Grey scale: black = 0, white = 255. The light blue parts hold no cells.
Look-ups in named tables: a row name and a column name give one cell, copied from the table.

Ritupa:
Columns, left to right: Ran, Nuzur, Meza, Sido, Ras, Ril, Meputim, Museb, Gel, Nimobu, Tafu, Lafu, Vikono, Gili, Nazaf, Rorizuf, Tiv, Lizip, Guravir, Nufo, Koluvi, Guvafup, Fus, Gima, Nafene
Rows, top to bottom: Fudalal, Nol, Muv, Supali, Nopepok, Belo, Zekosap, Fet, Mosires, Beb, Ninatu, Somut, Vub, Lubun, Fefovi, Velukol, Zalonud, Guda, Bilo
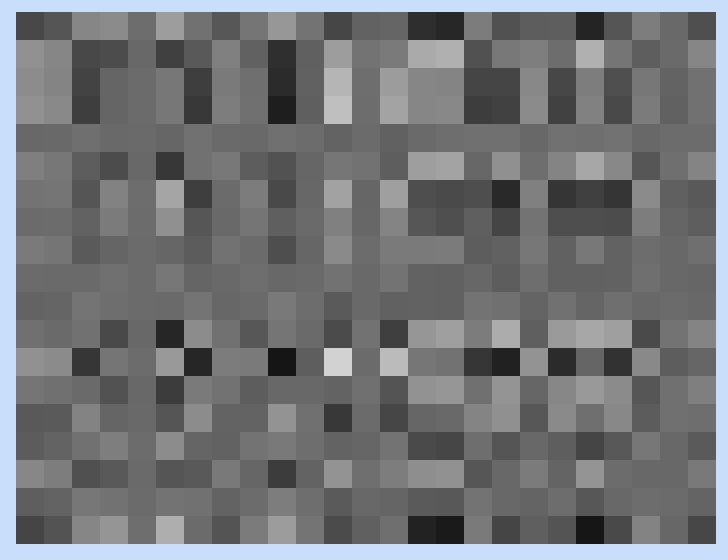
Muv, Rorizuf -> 132
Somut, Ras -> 104
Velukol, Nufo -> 94
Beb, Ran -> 107
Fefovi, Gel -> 99
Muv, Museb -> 122
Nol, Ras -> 104
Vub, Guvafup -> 50
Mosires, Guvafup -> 98
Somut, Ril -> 38
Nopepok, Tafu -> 108
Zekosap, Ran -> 115
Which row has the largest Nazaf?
Nol

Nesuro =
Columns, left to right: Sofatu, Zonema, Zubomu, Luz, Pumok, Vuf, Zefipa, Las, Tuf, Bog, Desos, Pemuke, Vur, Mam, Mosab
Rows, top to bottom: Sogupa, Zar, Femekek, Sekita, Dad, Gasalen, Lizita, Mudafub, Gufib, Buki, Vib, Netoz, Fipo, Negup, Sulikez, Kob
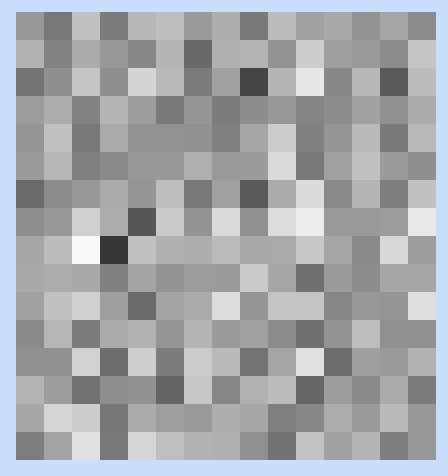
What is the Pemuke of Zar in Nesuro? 159
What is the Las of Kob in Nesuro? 176
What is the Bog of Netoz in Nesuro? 140
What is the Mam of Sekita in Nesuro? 145
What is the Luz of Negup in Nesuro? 142
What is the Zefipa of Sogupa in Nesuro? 154
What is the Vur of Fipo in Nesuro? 159
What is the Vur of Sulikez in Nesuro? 154
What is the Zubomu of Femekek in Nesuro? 197
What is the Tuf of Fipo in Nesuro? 115
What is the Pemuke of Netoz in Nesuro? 147
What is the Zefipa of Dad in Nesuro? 145
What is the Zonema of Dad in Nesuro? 192
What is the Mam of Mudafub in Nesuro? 156
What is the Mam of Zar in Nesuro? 140
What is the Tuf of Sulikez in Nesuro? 167
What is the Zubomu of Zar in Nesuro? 170
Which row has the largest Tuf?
Buki

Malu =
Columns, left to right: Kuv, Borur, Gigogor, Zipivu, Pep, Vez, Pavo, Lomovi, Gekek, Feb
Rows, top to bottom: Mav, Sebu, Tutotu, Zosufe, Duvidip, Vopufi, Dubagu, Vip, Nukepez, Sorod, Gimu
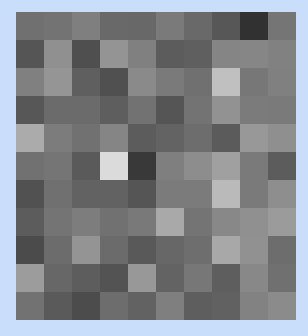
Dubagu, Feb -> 142
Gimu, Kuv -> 114
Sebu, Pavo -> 95
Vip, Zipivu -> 113
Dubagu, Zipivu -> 98
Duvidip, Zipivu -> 133
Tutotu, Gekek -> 119
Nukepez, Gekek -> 145

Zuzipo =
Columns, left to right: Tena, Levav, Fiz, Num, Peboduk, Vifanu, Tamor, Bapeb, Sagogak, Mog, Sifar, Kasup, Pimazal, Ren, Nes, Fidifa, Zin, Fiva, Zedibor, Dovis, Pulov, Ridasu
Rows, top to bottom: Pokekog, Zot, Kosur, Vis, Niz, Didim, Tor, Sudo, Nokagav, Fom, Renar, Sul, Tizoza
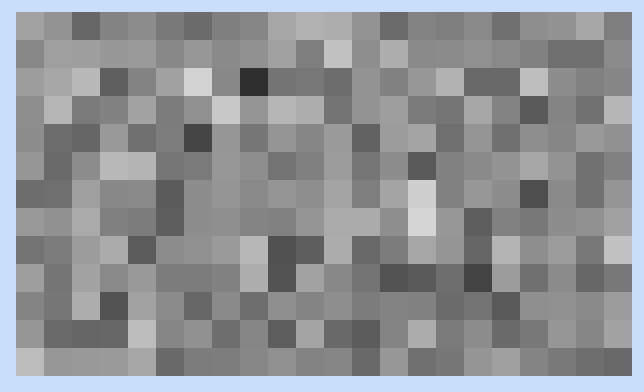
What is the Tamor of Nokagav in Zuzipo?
144
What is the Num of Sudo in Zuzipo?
128
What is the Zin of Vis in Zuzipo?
166
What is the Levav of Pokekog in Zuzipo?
147
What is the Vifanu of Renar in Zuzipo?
139
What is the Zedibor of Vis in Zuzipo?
90
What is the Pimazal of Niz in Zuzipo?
98
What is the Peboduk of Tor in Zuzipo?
137

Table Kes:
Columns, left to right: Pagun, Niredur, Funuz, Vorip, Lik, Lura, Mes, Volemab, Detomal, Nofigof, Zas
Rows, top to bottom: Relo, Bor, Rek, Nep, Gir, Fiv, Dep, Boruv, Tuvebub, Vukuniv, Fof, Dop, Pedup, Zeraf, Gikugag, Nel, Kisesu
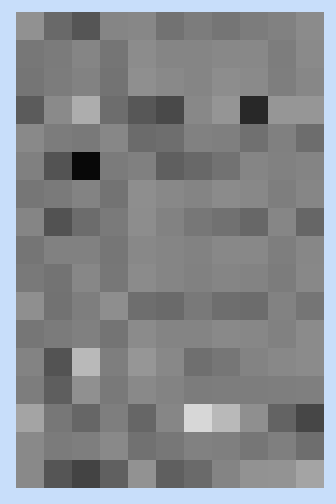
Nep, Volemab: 149
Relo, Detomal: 124
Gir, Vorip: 135
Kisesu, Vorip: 96
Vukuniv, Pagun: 121
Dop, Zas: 139
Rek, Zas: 135
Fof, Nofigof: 130
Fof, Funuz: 126

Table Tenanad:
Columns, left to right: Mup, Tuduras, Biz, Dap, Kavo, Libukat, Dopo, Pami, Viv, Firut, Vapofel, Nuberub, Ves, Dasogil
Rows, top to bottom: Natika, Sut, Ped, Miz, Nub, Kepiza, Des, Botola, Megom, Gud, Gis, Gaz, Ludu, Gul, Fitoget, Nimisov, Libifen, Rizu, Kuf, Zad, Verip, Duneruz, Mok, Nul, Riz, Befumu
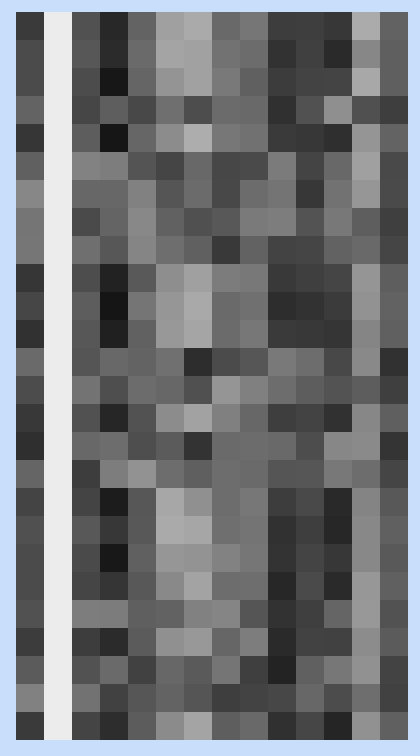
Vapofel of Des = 55
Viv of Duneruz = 85
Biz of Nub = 93
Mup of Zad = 75
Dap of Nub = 22
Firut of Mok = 42
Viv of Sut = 108
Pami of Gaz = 107

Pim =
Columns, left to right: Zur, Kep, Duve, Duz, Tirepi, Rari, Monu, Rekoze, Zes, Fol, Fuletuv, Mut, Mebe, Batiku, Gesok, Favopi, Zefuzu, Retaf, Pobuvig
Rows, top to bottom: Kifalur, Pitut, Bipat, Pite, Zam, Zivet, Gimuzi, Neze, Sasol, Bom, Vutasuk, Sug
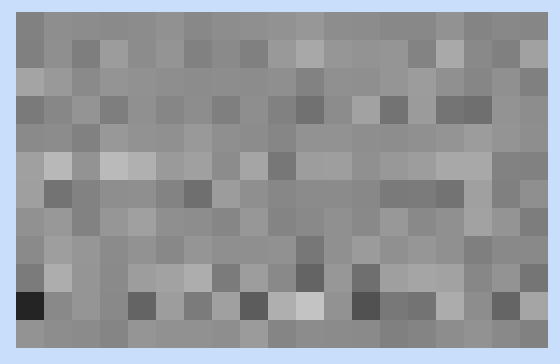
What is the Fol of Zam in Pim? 134
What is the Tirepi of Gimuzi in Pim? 143
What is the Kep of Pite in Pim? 135
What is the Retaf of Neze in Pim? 148
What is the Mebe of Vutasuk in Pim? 81
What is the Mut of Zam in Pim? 146
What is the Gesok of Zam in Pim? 144
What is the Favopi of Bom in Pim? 162
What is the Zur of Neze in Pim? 145
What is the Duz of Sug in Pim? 133
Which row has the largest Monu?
Bom

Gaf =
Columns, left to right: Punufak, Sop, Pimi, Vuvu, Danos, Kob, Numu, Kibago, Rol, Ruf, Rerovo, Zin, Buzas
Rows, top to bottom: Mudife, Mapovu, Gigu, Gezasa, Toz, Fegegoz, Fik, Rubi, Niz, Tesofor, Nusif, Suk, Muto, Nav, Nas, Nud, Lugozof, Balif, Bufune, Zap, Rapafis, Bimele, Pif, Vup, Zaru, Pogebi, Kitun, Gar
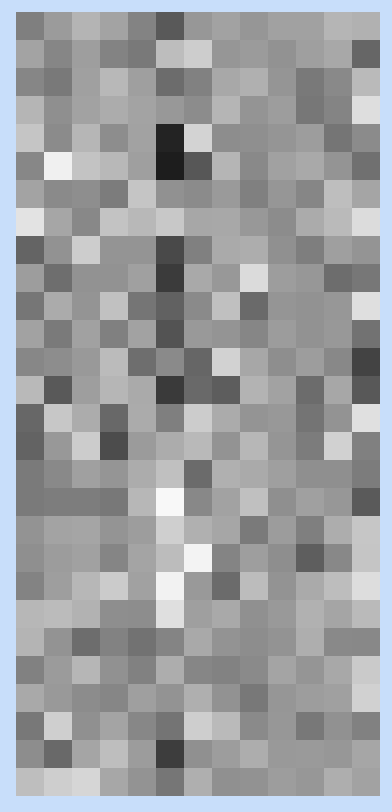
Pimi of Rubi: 136
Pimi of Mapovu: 158
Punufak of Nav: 185
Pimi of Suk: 161
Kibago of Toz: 141
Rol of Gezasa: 148
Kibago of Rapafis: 107
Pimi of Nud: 204
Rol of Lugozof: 170
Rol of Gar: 146
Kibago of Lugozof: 176
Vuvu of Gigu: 184
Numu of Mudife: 151
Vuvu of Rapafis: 203
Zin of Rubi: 186

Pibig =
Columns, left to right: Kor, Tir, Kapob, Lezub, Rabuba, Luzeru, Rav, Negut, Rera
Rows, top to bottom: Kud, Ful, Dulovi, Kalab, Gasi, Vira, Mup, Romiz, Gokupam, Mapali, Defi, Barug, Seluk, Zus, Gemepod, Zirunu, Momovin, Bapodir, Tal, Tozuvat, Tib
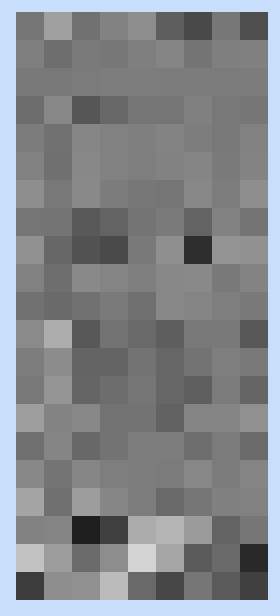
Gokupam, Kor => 145
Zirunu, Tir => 133
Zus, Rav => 95
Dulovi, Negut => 123
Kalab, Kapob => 86
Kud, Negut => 119
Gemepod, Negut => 133
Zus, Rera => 101
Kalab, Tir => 135
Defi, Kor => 113
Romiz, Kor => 117
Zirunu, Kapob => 104
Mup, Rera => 142
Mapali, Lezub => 132
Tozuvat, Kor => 194
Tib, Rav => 118
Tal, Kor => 130
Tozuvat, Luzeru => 165
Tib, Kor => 60

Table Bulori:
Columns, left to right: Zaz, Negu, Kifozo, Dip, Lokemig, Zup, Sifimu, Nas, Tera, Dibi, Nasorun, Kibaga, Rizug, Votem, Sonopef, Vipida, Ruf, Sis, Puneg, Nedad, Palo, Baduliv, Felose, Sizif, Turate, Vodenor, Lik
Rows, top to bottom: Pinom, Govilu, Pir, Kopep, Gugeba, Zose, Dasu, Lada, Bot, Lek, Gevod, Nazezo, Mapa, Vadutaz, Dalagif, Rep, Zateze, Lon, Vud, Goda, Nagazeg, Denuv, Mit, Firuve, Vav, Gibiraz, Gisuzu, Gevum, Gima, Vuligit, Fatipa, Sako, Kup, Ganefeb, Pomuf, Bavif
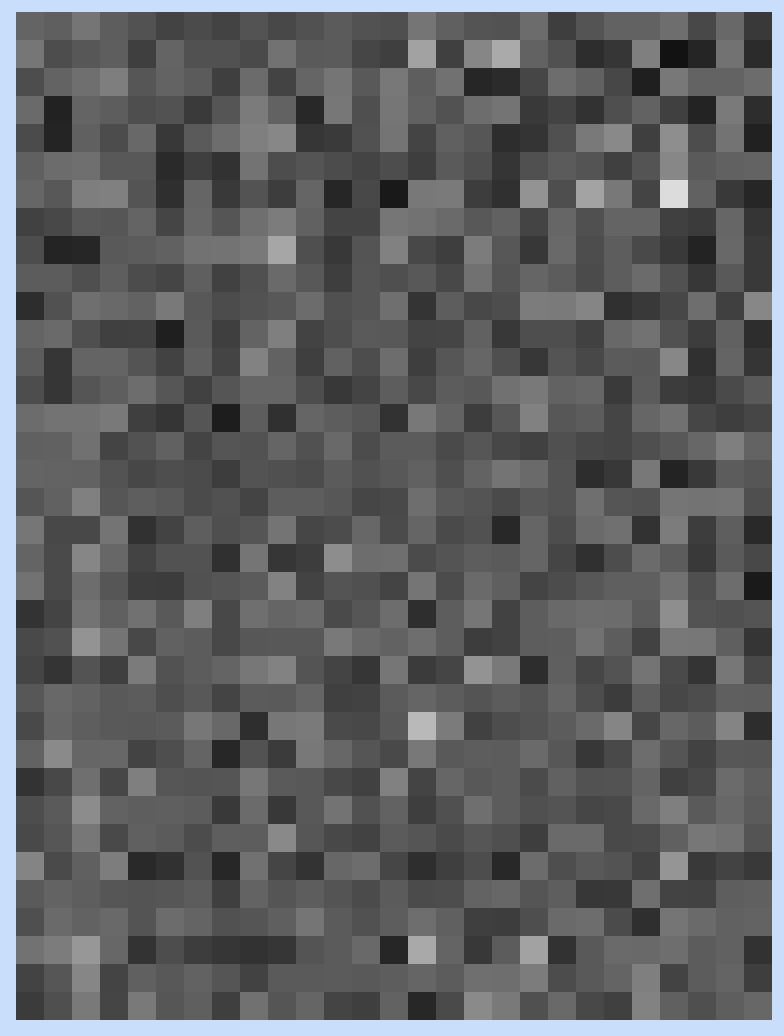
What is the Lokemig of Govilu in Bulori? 63
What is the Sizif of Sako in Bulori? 67
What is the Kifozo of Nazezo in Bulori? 79
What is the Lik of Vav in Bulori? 94
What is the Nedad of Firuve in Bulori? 95
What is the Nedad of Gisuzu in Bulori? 87
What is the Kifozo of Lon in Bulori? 128
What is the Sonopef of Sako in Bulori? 75
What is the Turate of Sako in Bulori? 66
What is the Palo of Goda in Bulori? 48
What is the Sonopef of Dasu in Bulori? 120
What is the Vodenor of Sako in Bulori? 94
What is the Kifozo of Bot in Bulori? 38
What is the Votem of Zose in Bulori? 77
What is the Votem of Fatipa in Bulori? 70
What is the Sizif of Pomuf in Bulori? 67
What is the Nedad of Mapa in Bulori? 84
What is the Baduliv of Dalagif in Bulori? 69
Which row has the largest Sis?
Govilu

